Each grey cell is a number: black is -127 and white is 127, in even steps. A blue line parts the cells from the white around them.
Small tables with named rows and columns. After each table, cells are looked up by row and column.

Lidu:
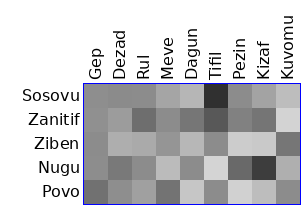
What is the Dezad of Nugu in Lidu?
-6
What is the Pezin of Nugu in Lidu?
-22
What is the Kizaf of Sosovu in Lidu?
35
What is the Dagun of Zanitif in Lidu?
-9
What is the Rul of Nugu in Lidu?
12
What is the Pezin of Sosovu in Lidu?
12
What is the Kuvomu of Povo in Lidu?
12
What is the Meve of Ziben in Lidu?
21
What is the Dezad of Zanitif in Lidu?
28
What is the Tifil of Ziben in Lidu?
12

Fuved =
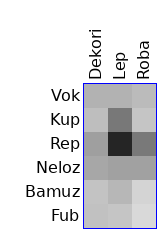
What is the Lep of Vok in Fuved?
50
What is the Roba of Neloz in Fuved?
33
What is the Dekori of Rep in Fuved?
31
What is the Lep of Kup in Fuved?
-7
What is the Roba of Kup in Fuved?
69
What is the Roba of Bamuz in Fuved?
84
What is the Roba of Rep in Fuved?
-6
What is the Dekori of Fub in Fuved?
65
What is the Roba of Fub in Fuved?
89
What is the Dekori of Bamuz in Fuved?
67
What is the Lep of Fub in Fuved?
69

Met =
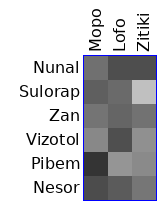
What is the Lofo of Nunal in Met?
-49
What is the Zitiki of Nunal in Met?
-49
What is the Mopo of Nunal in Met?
-15
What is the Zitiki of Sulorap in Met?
64
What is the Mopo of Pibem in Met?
-75
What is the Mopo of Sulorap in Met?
-32
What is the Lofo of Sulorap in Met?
-21
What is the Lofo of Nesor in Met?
-36
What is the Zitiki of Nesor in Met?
-9
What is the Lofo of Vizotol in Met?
-48
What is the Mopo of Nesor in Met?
-51
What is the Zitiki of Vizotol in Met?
16
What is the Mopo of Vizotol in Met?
8
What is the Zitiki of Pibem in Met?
10
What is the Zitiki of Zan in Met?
-13
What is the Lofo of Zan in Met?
-26
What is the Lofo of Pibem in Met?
21
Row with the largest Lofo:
Pibem

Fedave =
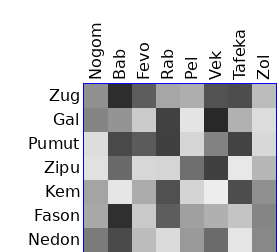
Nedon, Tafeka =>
101
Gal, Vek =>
-87
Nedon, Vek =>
-20
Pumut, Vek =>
2
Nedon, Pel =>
26
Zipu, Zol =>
54
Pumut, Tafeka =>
-60
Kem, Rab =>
-47
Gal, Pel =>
100
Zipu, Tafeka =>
104
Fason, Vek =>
48
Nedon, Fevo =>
60
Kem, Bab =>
102
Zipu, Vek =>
-63
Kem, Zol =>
16
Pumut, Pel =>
86
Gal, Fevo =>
75
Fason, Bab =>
-80
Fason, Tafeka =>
68
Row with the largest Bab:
Kem

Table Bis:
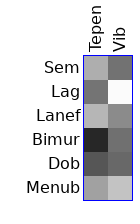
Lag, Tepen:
-11
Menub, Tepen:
33
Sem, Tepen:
46
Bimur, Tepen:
-88
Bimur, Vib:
-15
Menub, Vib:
67
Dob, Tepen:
-41
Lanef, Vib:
11

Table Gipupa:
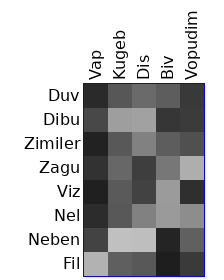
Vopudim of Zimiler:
-47
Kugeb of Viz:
-37
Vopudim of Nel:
13
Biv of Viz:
27
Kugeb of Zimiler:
-39
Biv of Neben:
-91
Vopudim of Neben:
-31
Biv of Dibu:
-73
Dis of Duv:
-21
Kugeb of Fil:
-32
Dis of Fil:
-39
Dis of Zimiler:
1
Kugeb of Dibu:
30
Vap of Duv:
-85
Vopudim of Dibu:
-68
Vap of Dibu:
-55
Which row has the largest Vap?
Fil

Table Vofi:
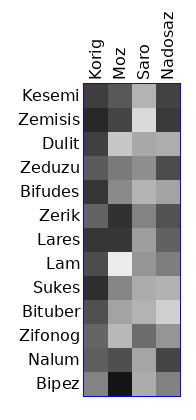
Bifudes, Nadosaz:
35
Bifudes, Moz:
10
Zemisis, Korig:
-87
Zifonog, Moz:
56
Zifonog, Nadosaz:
21
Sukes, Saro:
44
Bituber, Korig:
-47
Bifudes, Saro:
52
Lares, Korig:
-73
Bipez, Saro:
44
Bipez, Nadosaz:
1
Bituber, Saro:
51
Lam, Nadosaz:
-1
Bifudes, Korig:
-73

